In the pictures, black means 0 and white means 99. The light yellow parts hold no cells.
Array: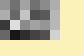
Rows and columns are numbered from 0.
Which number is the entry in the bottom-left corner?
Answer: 40
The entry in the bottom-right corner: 81
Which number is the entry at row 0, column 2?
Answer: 63
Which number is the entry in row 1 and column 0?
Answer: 67
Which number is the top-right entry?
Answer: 67
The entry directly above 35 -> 54
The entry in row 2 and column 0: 22

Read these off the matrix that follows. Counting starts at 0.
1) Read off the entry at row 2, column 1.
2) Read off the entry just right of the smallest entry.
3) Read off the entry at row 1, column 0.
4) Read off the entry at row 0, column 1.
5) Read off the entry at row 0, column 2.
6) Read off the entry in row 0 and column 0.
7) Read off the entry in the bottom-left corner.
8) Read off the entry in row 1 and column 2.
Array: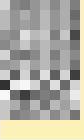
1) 58
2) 91
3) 72
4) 53
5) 49
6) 82
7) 77
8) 67

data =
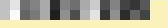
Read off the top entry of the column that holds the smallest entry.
17
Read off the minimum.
12
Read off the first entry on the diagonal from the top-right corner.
34
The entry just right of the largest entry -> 39
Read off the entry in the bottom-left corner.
75
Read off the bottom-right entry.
26
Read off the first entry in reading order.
75
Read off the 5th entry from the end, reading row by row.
21
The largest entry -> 97

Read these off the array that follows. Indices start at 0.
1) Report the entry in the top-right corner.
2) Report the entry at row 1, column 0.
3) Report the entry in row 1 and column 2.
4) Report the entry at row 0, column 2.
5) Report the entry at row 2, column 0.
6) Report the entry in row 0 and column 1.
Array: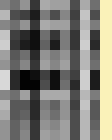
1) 43
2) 71
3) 25
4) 57
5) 52
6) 43

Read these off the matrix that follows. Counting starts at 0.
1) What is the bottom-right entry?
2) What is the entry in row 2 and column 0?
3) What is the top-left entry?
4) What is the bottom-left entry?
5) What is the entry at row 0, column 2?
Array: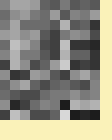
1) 11
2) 47
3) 51
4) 25
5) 64

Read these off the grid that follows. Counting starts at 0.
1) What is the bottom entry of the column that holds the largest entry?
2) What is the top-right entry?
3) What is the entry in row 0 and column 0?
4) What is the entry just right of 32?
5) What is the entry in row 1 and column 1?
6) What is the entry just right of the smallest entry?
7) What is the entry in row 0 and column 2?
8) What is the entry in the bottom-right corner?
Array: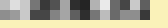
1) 73
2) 37
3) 73
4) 64
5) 60
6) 69
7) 78
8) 22

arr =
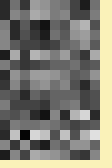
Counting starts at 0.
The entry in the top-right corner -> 44
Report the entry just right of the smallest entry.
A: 83
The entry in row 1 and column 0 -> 16
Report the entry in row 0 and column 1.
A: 44
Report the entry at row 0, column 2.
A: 21
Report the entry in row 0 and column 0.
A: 16
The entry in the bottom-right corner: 52
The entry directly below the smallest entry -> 57
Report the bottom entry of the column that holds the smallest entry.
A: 26
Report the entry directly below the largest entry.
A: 39
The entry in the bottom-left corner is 11
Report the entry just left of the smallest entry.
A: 75
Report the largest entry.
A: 87
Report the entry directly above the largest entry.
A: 35
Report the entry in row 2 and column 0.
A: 48
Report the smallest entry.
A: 2
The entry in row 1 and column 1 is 52
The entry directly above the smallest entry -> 44
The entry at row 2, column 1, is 16
